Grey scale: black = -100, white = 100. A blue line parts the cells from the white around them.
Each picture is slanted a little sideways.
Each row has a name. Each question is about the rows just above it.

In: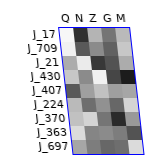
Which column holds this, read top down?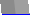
N
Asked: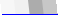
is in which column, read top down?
Q

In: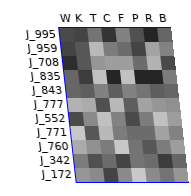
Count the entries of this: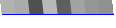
8
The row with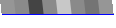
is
J_172
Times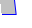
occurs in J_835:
2
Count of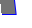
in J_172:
1

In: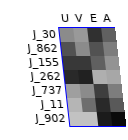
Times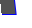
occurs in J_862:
2
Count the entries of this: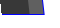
3
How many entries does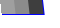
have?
3

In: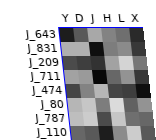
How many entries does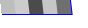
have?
5
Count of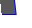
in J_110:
2
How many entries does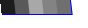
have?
5
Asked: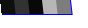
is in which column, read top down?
J
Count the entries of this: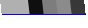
6

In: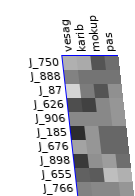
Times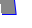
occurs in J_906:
3
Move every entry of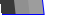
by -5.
-60 8 18

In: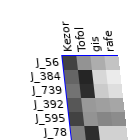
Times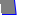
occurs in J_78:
1
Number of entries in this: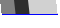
4
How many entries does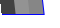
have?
3
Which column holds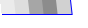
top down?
rafe
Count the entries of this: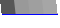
4

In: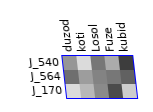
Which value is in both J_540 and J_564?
-7
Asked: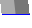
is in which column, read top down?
Fuze
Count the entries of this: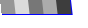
5
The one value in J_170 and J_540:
72

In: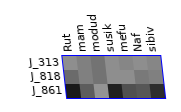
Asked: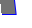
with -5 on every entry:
-15
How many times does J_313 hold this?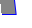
2
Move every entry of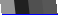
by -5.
11 -80 -42 -37

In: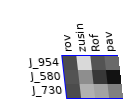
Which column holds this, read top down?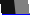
pav
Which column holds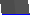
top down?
rov
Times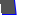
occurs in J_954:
1
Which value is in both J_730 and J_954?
-40
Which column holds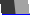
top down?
Rof
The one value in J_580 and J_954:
-35
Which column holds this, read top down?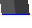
Rof

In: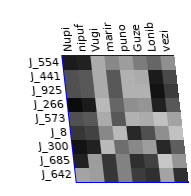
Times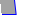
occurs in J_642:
2
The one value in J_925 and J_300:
-85

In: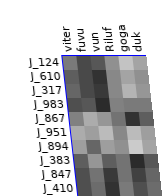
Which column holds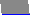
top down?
Riluf
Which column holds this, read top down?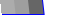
fuvu
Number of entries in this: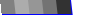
5
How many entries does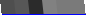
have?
6
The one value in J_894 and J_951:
24
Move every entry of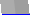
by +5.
40 29

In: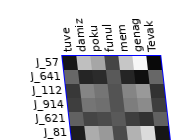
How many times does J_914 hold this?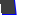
2
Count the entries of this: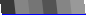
6

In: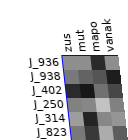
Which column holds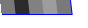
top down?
zus
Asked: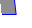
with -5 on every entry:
6
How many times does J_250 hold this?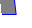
2
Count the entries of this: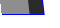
3
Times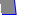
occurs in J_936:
0
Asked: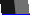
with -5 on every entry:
-87 -16

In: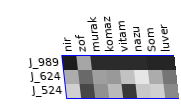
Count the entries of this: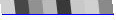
8
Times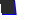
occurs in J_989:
4
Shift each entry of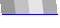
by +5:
25 57 85 40
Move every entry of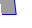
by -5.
20
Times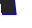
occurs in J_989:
2
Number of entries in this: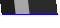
4

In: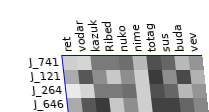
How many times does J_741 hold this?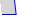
1
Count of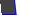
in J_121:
0
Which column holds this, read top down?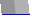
vev

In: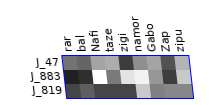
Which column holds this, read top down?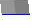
Gabo
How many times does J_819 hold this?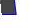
4

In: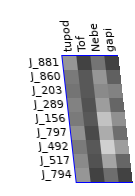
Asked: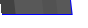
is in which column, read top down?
Tof
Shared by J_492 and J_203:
-31
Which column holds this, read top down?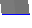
tupod
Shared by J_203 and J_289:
2

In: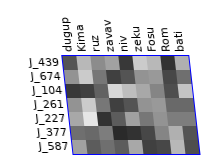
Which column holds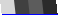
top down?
zavav
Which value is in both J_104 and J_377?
4
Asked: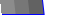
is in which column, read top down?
ruz
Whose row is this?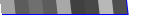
J_587
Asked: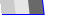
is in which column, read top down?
Kima
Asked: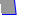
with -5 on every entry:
15
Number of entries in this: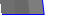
3

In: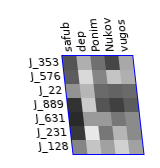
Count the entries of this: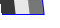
3
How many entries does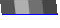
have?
4
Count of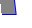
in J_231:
0
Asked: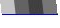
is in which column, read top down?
Nukov
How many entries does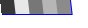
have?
5

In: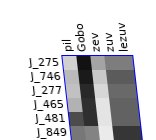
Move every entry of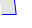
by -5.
74
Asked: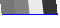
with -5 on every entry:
-12 -2 79 -63
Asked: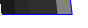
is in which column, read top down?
Gobo
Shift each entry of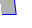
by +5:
45

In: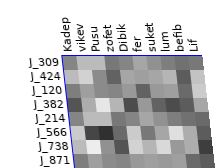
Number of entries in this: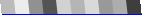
10
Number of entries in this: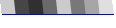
8
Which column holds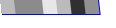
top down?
Pusu
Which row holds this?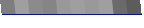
J_871

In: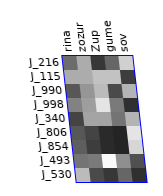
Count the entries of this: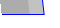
3
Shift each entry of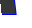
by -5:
-62
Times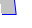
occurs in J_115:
2
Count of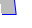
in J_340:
0
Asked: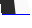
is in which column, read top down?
Zup

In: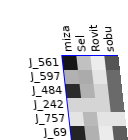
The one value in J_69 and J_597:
39
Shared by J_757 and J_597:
79
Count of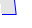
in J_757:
3
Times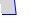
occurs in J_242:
3
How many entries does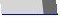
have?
4

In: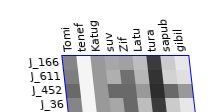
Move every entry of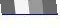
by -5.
-23 87 15 -23
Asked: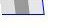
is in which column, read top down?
gibil
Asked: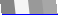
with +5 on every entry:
9 97 25 36
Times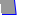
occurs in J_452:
3
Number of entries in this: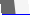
2
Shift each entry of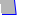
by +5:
48
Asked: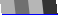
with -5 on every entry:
32 -17 38 -65

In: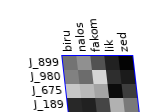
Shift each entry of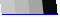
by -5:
51 40 24 -96
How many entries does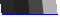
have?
4
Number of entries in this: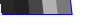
5
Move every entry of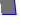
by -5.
-15
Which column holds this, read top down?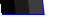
zed
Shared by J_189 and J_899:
-74

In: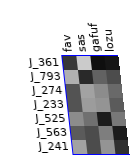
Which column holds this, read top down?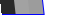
sas
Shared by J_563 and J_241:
-40
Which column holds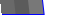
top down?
lozu
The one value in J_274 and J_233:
-35
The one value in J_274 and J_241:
27
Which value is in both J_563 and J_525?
-78

